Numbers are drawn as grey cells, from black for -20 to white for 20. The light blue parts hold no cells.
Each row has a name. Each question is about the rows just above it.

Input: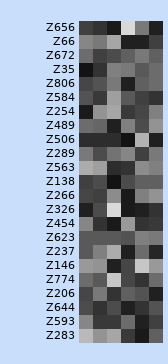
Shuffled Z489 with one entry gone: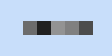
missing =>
[-4]
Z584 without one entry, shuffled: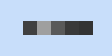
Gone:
[-7]
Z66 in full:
[  1  -1   6 -15 -15 -10]
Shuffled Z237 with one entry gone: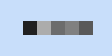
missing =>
[-14]
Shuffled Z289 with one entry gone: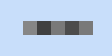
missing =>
[-2]

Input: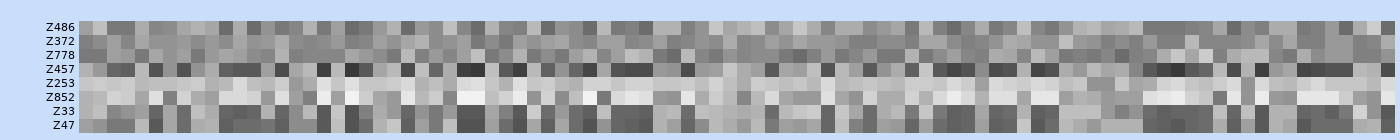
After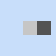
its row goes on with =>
[ 0  7  4 -4  3 -1  4 -6 -6  6  0 -6 12 -3  4 -3 -5 10 -4 -4 -5  8  9 -3
 10  9  8  7  8 -3  9 11 12 -4 11  6 -3  7  9 -1 11 -1 -5 -4  6 -4 -3  8
 -5 -4 10 10 10  4  0  3 -3 -5 -4 -4 -3 10 -4 10 -6  8  8 -4 -3 -5 -1 13
  3 -6]
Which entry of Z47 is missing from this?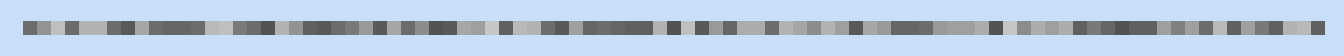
[-2]

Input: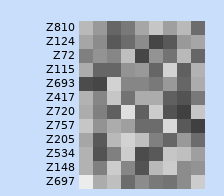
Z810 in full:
[ 9  4 -4 -1  6 11  5  9 -3]
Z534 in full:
[ 8 -7  0 12 -8 -6 11 10  5]
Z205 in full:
[ 6 -6  9 13 10  0 -4  4 -3]

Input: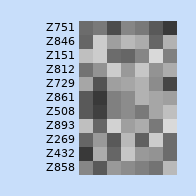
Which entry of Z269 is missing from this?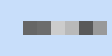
[-5]
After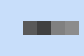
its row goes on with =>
[-1  6 10]
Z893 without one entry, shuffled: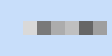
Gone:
[13]
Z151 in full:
[10 12 -3 -4  1 14  0]

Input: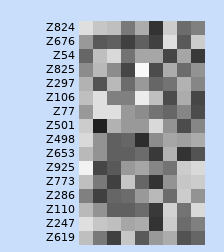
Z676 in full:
[  4  -6  -5 -10  -5 -10  15  -6  12]
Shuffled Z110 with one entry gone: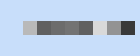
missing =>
[13]
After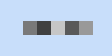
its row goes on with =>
[ 7 -7 -4]
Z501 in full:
[ 12 -15   8   4   4  14   3  -8   1]
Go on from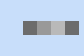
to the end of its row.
[12  3]
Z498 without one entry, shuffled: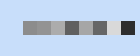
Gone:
[5]

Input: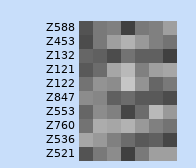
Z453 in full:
[-8 -1  5  8  4  0 -2]
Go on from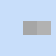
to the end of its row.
[ 4  0 -2]
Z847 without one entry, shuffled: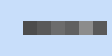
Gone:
[1]
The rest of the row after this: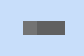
[-10]

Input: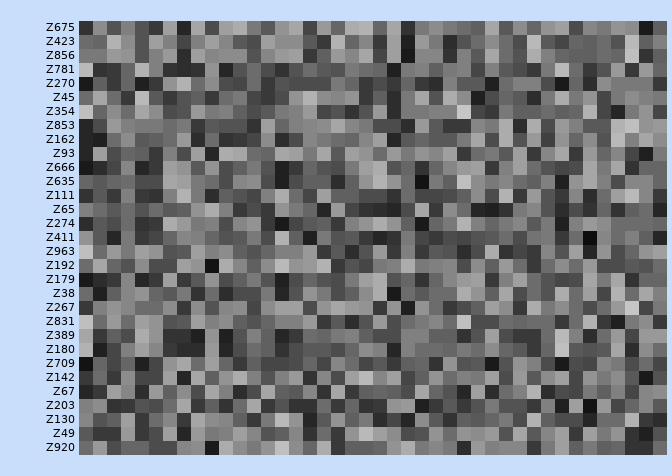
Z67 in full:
[-14 -11   5   1 -13   4  -5   2  -8   6   0 -13  -8   6  -5  -6   1 -12
   6 -11  -5  -4  -5  -8   6  -4  -7 -14   5 -13  -3   0   8 -13  -8  -9
  -1  -5   0  -9   1   2]
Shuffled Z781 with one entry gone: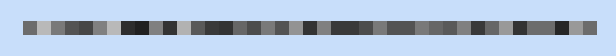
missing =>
[-5]
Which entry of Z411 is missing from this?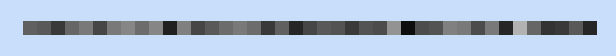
[-2]
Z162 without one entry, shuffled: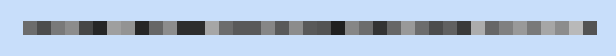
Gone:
[-10]

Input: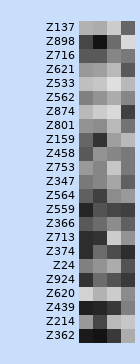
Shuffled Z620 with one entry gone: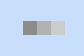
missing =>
[13]
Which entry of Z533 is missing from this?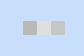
[10]
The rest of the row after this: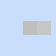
[15  9]
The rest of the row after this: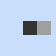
[9]
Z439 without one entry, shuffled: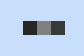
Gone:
[-15]

